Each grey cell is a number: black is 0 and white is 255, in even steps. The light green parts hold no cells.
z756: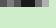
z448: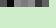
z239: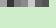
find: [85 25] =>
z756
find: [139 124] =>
z448
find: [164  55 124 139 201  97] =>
z239
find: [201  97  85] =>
z239
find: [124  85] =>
z756
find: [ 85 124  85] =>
z756

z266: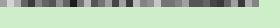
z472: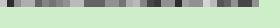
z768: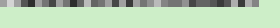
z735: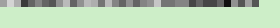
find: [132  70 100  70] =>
z735
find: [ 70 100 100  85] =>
z768
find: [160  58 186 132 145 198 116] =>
z266
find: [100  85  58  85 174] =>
z768
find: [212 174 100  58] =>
z266
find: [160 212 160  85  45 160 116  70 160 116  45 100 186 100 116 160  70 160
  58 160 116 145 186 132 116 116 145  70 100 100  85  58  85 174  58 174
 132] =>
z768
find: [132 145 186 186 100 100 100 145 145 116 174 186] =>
z472

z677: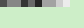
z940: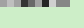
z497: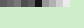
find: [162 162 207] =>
z677
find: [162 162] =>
z677
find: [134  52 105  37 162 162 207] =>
z677

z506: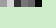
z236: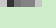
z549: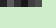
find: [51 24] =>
z549
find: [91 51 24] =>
z549
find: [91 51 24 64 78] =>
z549
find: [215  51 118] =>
z506
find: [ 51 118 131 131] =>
z236

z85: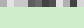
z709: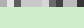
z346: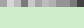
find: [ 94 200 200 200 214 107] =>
z709
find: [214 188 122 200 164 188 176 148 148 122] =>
z346
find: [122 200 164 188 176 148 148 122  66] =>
z346
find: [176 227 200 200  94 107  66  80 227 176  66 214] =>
z85
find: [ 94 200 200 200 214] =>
z709
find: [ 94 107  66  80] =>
z85
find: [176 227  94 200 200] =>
z709

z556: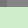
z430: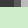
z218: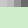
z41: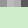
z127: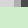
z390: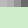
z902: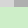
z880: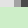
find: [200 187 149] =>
z218
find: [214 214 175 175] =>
z902
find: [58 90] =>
z430
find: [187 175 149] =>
z390

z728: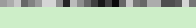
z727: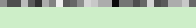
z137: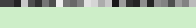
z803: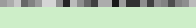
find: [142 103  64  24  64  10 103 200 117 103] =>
z728
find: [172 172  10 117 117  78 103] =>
z727
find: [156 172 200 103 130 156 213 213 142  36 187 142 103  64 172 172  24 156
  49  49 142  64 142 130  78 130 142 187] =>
z803
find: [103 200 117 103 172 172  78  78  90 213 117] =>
z728
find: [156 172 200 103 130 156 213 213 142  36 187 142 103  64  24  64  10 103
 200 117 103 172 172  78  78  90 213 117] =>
z728
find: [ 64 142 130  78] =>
z803

